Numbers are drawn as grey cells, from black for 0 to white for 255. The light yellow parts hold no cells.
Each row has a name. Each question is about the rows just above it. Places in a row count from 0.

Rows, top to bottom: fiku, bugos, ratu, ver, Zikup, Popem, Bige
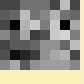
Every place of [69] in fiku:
0 1 5 7
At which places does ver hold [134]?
0
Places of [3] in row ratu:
1 6

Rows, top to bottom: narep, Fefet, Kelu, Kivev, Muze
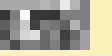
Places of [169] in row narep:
0 1 2 3 5
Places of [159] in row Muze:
8
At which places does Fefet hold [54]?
0 3 4 5
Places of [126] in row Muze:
0 2 3 5 7
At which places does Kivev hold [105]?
4 7
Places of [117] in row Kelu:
5

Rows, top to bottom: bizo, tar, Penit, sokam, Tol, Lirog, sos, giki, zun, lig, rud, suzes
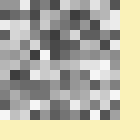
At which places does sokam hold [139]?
3 6 10
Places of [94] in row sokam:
0 4 8 9 11
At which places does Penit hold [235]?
0 11

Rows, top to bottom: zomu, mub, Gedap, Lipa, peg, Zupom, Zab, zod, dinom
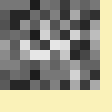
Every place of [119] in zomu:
0 1 2 4 7 9
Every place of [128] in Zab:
0 1 4 6
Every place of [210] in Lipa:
4 7
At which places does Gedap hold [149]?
2 6
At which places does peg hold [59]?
4 7
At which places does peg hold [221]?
2 6
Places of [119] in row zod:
4 5 6 8

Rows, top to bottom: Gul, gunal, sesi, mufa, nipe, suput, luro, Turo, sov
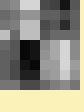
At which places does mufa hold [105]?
1 5 6 7
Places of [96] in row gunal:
4 5 7

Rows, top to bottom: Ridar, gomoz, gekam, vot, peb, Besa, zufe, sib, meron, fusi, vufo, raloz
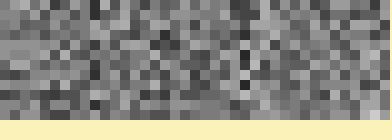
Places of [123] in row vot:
3 6 8 15 20 28 35 36
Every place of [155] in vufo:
3

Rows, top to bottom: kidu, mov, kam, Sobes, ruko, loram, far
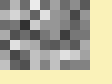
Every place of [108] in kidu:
0 2 4 6
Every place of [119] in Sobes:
4 7 8
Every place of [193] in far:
0 3 5

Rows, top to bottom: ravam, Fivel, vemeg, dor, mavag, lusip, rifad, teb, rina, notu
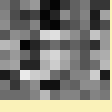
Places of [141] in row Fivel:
6
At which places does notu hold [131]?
3 6 7 9
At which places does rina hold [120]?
0
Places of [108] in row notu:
0 1 2 5

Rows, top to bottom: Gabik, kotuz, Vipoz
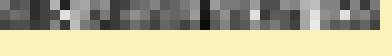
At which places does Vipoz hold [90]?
14 17 21 24 28 33
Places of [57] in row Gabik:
11 34 36
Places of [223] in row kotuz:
6 25 31 34
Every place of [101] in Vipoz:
9 16 19 26 34 36
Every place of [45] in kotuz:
3
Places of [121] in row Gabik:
9 18 22 23 37
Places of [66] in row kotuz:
4 9

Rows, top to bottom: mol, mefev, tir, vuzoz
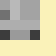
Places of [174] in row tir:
0 1 2 3
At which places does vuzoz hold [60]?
0 3
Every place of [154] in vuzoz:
1 2
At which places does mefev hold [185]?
1
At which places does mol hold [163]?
0 2 3
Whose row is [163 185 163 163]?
mol
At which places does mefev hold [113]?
0

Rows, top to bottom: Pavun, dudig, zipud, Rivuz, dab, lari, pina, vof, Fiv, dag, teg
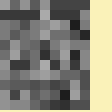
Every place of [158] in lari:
1 6
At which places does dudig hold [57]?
0 1 2 3 5 6 7
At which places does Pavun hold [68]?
5 6 7 8
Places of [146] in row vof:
3

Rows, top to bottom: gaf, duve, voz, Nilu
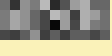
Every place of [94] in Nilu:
2 5 7 8 10
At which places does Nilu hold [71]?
0 9
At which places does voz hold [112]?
10

